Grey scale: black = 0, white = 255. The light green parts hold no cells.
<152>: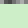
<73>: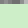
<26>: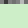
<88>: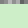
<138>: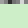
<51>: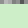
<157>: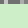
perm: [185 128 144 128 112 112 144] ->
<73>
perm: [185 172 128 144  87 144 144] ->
<51>
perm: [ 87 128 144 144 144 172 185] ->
<51>
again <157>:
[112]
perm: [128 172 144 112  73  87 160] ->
<152>
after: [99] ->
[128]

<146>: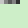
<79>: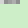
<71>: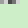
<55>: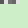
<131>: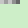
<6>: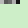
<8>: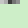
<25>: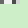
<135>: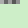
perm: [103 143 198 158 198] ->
<131>
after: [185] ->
[87]
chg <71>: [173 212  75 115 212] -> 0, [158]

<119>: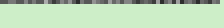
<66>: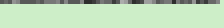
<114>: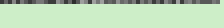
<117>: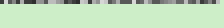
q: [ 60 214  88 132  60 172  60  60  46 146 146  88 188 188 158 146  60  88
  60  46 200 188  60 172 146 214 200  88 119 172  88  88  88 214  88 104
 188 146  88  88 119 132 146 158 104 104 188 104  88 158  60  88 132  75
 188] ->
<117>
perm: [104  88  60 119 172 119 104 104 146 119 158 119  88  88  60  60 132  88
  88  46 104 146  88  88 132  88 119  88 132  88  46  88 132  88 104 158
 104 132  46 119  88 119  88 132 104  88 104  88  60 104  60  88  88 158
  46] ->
<119>

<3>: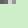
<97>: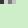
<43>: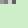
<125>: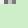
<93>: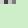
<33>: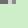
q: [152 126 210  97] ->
<43>
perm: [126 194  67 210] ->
<93>
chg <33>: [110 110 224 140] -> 2, [210]
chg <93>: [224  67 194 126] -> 0, [210]
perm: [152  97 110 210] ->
<3>
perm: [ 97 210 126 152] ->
<43>
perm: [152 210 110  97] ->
<3>

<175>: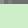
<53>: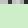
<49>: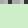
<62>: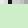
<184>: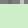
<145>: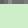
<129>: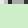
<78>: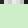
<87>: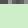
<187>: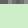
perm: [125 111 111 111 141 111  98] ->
<145>
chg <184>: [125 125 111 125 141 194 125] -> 4, [125]
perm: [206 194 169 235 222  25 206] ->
<62>
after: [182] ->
[54]

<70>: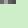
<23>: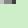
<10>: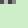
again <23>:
[135]
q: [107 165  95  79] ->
<70>
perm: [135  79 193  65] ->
<10>
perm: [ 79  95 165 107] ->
<70>
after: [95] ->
[79]
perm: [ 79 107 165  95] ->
<70>

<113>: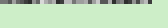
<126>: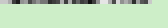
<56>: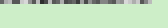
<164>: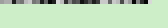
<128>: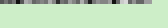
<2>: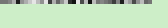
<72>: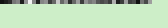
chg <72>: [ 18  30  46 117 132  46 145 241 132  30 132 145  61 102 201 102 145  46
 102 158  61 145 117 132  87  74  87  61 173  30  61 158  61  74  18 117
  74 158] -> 5, [30]
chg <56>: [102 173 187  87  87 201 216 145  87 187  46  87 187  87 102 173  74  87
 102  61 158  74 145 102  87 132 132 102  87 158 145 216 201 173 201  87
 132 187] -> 11, [74]
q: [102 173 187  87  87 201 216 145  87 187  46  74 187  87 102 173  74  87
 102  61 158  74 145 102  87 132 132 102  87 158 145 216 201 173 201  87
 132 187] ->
<56>

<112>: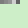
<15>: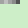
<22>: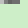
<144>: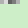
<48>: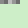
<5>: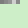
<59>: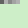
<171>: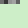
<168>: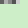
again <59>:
[177]
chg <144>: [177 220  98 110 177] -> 3, [124]

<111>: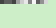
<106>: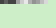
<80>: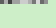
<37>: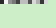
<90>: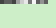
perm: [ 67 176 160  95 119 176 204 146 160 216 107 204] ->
<80>
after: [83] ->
[216]
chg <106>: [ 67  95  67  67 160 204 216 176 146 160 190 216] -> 6, [232]
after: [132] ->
[245]

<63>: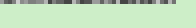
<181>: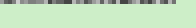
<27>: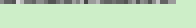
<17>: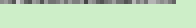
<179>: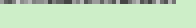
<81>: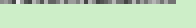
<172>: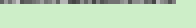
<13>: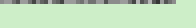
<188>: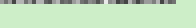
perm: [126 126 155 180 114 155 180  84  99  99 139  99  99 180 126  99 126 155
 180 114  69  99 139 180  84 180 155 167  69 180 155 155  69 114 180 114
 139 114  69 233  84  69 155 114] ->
<81>
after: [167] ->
[114]
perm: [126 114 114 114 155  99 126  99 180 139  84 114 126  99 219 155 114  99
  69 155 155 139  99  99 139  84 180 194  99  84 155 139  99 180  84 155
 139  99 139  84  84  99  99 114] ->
<27>
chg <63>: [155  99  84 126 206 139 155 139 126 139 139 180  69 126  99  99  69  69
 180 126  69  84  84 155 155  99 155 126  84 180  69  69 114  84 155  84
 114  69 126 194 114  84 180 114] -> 7, [126]

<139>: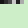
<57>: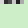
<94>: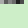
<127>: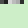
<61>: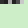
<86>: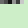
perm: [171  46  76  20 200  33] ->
<139>
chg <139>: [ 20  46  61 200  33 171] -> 2, [76]
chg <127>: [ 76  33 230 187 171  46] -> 2, [215]
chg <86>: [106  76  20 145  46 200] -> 4, [61]
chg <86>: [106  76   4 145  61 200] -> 2, [20]
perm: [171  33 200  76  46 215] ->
<57>

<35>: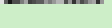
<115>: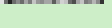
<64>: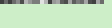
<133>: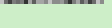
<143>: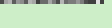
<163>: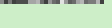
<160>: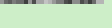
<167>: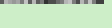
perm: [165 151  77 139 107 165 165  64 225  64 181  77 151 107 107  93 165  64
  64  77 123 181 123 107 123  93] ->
<64>
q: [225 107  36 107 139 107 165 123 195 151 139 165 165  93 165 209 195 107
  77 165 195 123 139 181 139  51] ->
<115>
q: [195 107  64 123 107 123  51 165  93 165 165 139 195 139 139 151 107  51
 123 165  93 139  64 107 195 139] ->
<133>
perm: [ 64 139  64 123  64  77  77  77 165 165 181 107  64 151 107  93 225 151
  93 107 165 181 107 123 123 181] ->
<163>
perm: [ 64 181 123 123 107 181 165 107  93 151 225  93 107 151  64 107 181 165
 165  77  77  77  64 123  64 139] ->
<163>
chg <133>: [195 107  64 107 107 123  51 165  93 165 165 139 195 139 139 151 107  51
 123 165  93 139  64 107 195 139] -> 3, [123]

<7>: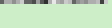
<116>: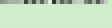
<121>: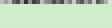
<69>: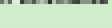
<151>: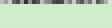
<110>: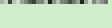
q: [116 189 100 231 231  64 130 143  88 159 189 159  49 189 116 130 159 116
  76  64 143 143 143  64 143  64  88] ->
<69>
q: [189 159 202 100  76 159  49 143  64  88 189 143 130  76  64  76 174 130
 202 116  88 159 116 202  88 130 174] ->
<151>
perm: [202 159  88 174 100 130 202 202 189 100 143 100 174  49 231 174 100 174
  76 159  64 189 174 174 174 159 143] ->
<116>
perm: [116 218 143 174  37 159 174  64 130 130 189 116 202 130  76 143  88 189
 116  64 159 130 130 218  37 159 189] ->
<110>
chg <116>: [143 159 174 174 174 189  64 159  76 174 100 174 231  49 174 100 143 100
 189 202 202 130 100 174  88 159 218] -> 26, [202]
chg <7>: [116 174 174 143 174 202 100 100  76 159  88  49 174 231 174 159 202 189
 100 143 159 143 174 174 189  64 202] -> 0, [100]

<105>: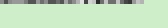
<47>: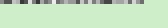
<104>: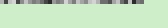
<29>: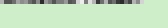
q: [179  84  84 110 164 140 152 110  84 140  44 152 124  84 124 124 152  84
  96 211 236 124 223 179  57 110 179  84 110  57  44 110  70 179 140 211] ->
<29>
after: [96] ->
[211]
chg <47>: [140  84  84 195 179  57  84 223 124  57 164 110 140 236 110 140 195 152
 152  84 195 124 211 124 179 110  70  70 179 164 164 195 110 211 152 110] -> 16, [179]

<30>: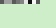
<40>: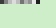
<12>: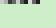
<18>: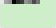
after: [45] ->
[60]
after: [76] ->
[116]

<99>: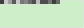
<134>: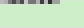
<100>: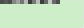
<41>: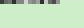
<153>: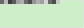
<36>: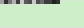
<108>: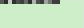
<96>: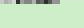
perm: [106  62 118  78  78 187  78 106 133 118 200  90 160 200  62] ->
<99>
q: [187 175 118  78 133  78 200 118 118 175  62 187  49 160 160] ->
<134>
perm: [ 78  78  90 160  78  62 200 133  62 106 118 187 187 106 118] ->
<100>

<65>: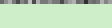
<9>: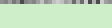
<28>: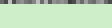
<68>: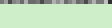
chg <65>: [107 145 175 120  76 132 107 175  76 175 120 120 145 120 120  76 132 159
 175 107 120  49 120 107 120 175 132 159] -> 7, [191]
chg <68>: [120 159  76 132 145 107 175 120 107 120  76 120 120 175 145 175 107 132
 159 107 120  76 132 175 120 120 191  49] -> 7, [107]
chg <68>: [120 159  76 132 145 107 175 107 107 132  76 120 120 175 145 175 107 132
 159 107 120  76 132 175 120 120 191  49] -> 9, [120]
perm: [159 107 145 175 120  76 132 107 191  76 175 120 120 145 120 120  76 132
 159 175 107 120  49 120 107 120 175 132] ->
<65>
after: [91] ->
[145]

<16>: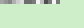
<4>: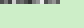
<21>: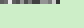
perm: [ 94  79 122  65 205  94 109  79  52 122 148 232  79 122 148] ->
<4>
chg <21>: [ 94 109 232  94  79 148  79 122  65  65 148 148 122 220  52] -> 13, [205]
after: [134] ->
[176]

